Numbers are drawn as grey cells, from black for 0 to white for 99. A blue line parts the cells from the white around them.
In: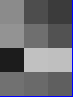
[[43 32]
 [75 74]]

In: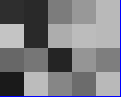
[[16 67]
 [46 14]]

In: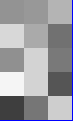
[[66 44]
 [82 47]]

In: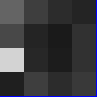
[[14 10]
 [15 11]]

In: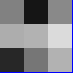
[[69 85]
 [46 69]]

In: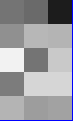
[[71 70]
 [45 78]]

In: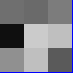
[[79 74]
 [74 35]]
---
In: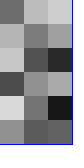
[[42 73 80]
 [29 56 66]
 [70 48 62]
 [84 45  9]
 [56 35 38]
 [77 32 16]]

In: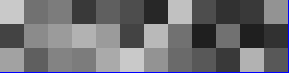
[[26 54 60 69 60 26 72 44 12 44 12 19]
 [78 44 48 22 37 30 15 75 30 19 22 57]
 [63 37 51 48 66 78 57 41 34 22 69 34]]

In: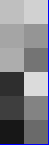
[[18 85]
 [74 81]
 [64 58]
 [24 51]
 [67 45]
 [ 9 41]]

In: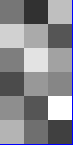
[[49 88 63]
 [81 66 33]
 [29 59 52]
 [70 43 25]
 [55 33 99]
 [46 19 74]]

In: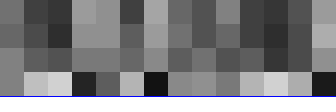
[[50 74 81 14 36 70  7 53 56 47 70 81 67 10]
 [50 36 32 47 47 40 53 36 44 32 36 21 29 56]
 [40 29 18 56 56 36 60 44 32 40 25 18 29 67]
 [44 25 21 60 56 25 64 40 32 50 25 21 32 60]]

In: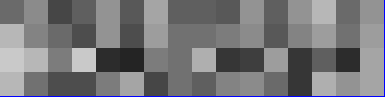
[[78 71 48 78 17 14 48 44 68 21 24 61 21 37 17 64]
 [41 54 27 37 57 34 64 37 37 34 57 37 57 71 41 57]
 [71 51 41 30 57 30 61 44 44 48 54 34 51 61 44 61]
 [71 44 30 30 48 64 27 44 37 51 54 41 21 68 57 64]]
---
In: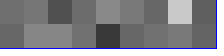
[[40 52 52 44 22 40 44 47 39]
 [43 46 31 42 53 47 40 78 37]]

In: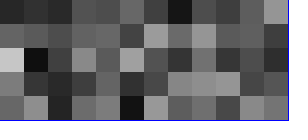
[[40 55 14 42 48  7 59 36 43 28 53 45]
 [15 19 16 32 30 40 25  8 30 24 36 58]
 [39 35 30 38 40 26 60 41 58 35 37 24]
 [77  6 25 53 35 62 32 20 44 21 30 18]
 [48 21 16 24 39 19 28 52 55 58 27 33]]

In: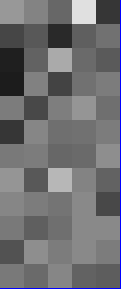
[[47 41 52 38 36]
 [59 51 40 87 21]
 [27 34 16 37 44]
 [12 38 66 41 35]
 [11 50 26 44 48]
 [48 28 49 58 43]
 [21 52 43 44 48]
 [47 48 40 41 55]
 [58 34 71 51 38]
 [52 48 45 53 28]
 [47 37 43 53 53]
 [32 55 48 53 48]]

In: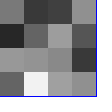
[[39 94 62 56]
 [47 22 25 56]
 [15 39 61 33]
 [59 57 53 22]]

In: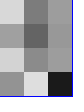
[[57 86 10]
 [84 48 61]
 [62 39 59]
 [82 54 61]]

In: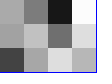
[[26 65 86 71]
 [66 48  9 98]
 [63 75 43 86]]

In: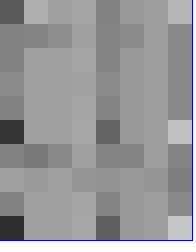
[[18 62 62 65 37 59 61 77]
 [35 68 62 64 50 59 61 71]
 [50 51 55 62 51 54 61 53]
 [50 62 62 64 51 59 61 53]
 [54 62 62 63 54 59 61 53]
 [50 62 62 64 51 59 61 53]
 [20 62 62 65 39 59 61 75]
 [50 47 53 62 51 51 61 51]
 [62 60 62 58 57 59 58 49]
 [50 62 62 64 51 59 61 53]]
